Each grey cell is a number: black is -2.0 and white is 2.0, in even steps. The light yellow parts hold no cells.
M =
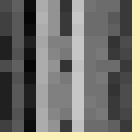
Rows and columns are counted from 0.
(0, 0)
-0.8
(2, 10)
-1.1
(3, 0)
-1.5
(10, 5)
-1.1
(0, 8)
-0.3
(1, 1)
-0.6
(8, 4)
0.0
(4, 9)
-1.1
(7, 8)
-0.2
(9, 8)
-0.1
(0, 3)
0.7
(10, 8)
-0.3
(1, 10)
-1.1
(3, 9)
-1.2
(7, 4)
0.0
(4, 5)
-0.1
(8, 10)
-0.8
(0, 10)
-1.1
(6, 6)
1.1
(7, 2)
-1.5
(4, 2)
-1.7
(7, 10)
-0.8
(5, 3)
0.7
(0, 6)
1.0
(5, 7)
-0.2
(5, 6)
1.0
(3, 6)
1.1
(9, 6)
1.1
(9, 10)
-0.9
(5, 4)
0.3
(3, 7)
-0.2
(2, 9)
-0.5

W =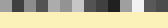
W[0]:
0.5
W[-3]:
1.8
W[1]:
-1.0
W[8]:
-1.0

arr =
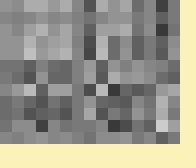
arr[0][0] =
0.3
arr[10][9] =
-1.1
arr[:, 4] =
[0.4, 0.1, 0.3, 0.5, 0.6, -0.3, -0.4, 0.5, -0.2, -0.4, 0.1, 0.1]
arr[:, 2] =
[0.7, 0.1, 0.5, 0.8, 1.0, -0.5, -0.7, 0.9, -0.4, -0.7, 0.2, 0.2]
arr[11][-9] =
0.0
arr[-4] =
[-0.3, -0.1, -0.4, -0.7, -0.2, -0.5, -0.1, 0.3, -0.4, -0.5, -0.6, 0.1, -0.2, 0.8, 0.1]
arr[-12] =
[0.3, 0.2, 0.7, 0.7, 0.4, 0.7, 0.1, -0.7, 0.7, 0.3, 0.6, -0.3, 0.1, -1.0, -0.1]
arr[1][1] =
0.0
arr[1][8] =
0.1
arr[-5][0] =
0.1
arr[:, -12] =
[0.7, 0.3, 0.8, 0.3, 0.4, 0.0, 0.3, -0.5, -0.7, -0.5, -1.0, 0.3]
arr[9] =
[-0.3, -0.2, -0.7, -0.5, -0.4, -0.7, -0.1, 0.6, -0.7, -0.1, -0.4, 0.3, -0.1, 0.7, -0.1]
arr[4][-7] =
0.9
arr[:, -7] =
[0.7, 0.1, 0.5, 0.8, 0.9, -0.5, -0.6, 0.9, -0.4, -0.7, 0.1, 0.2]
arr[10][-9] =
-0.1
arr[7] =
[0.1, 0.4, 0.9, -0.5, 0.5, 0.5, -0.1, -0.8, 0.9, -1.1, -0.4, -0.6, -0.4, 0.4, 0.6]
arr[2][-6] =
0.5
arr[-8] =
[0.3, 0.3, 1.0, 0.4, 0.6, 0.8, 0.1, -0.9, 0.9, -0.3, 0.3, -0.5, -0.1, -0.6, 0.3]
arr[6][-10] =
-0.4
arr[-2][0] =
-0.2
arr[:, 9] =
[0.3, 0.3, 0.5, -0.3, -0.3, 0.3, 0.7, -1.1, -0.5, -0.1, -1.1, 0.2]
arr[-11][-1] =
-0.1
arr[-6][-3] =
0.2
